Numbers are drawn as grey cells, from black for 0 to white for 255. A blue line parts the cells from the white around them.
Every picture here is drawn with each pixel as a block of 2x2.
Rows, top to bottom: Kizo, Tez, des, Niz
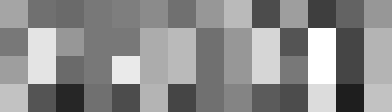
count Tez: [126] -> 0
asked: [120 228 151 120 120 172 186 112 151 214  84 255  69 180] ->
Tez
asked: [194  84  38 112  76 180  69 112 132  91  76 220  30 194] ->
Niz
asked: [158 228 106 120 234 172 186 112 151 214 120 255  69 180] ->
des

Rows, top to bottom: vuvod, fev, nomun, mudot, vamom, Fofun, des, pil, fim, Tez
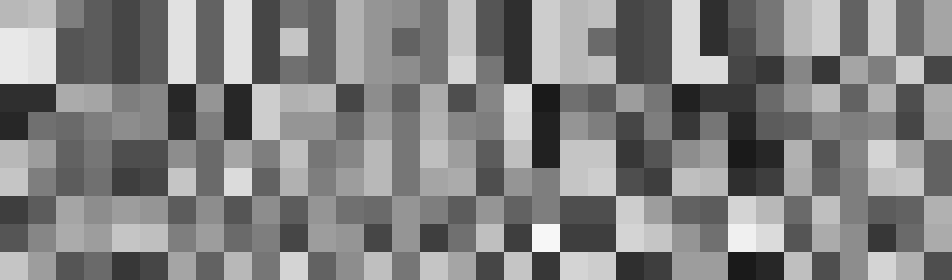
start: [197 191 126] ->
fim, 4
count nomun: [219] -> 2
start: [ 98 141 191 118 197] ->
Tez, 11
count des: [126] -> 4

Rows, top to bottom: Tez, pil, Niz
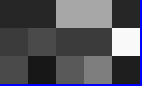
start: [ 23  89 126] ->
Niz, 1
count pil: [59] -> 3
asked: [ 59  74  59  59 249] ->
pil
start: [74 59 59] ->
pil, 1
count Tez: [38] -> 3

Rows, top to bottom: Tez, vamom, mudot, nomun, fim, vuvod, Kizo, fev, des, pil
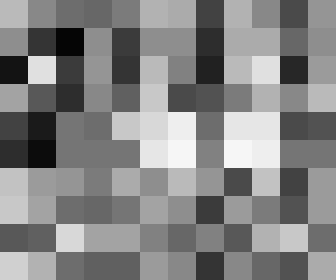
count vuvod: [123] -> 0
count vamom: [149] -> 0
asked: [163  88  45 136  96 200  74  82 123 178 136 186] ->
nomun
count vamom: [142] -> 5
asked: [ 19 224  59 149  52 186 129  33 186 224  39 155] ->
mudot

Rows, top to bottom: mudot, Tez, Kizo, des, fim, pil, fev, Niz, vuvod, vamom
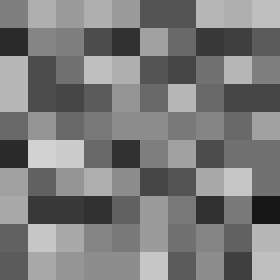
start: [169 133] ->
vuvod, 2
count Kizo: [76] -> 1
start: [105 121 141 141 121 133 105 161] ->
fim, 2
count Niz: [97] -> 1

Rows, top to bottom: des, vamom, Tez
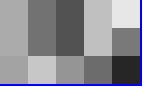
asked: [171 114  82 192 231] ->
des
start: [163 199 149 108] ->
Tez, 0
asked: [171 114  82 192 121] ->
vamom

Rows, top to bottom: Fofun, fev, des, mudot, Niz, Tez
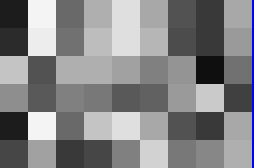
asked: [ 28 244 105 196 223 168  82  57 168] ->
Niz
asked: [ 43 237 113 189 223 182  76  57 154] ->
fev

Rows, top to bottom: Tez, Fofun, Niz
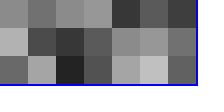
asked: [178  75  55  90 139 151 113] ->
Fofun
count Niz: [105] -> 1
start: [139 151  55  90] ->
Tez, 2

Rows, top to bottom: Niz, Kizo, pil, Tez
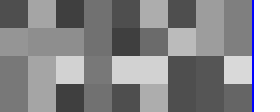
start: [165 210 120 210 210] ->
pil, 1
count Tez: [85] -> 1
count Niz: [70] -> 0
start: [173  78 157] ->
Niz, 5
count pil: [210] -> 3
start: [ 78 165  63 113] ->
Niz, 0

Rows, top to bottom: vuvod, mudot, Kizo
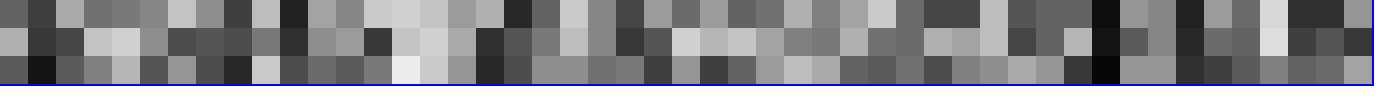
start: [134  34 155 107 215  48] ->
vuvod, 41
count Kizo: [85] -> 1

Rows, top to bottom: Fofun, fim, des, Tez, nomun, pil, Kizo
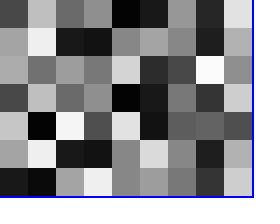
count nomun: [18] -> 1
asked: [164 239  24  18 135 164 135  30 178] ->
fim
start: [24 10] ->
Kizo, 0

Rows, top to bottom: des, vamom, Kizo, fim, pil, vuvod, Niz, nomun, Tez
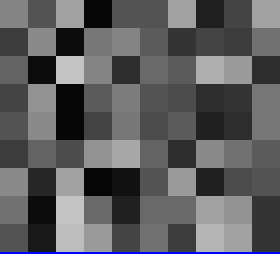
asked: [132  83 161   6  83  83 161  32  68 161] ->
des
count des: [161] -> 3
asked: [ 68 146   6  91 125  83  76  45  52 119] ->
fim

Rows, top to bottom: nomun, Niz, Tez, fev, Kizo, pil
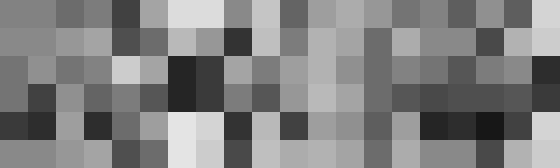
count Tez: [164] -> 2
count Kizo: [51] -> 1
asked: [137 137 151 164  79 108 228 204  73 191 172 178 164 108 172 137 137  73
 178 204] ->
pil

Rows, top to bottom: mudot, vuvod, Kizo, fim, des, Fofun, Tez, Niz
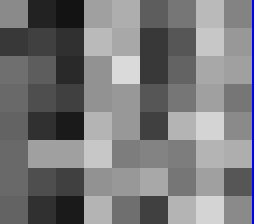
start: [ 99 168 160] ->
Kizo, 6
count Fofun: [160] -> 2

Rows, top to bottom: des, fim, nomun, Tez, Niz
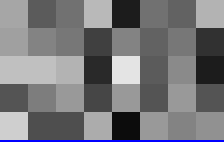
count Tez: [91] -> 0
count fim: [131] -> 2
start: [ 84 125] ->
Tez, 0

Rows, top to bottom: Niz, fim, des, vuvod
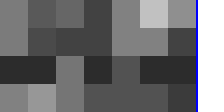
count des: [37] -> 0
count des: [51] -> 0
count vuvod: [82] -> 3
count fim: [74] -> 1

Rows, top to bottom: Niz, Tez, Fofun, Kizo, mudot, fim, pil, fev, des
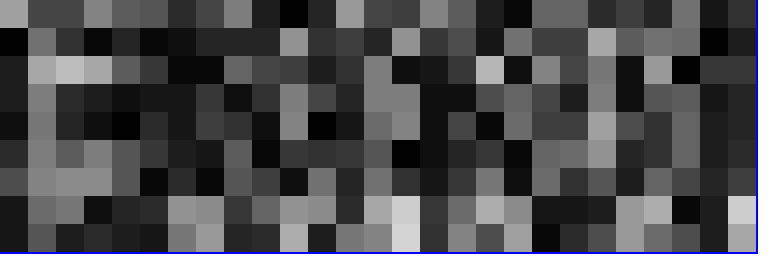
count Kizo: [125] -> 5
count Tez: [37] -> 5

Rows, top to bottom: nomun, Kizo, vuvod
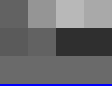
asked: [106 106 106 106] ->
vuvod
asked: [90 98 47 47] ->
Kizo
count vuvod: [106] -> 4

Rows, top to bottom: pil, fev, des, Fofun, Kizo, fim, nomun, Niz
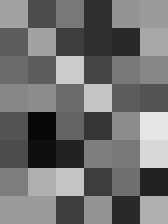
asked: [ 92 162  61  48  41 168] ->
fev
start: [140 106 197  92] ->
Fofun, 1

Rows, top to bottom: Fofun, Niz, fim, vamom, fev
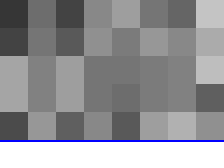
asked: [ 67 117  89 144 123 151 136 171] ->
Niz
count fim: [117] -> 2

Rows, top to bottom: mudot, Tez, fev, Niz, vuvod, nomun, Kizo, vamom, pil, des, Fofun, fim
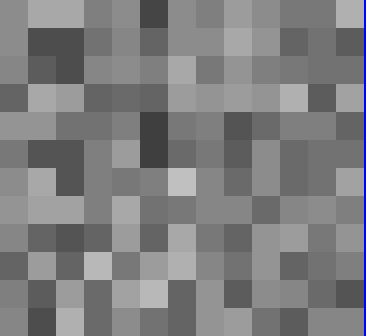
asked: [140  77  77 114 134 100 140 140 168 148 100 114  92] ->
Tez
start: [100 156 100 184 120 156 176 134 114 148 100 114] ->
des, 0
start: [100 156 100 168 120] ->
pil, 3
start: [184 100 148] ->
Fofun, 5
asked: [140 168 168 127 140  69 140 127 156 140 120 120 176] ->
mudot

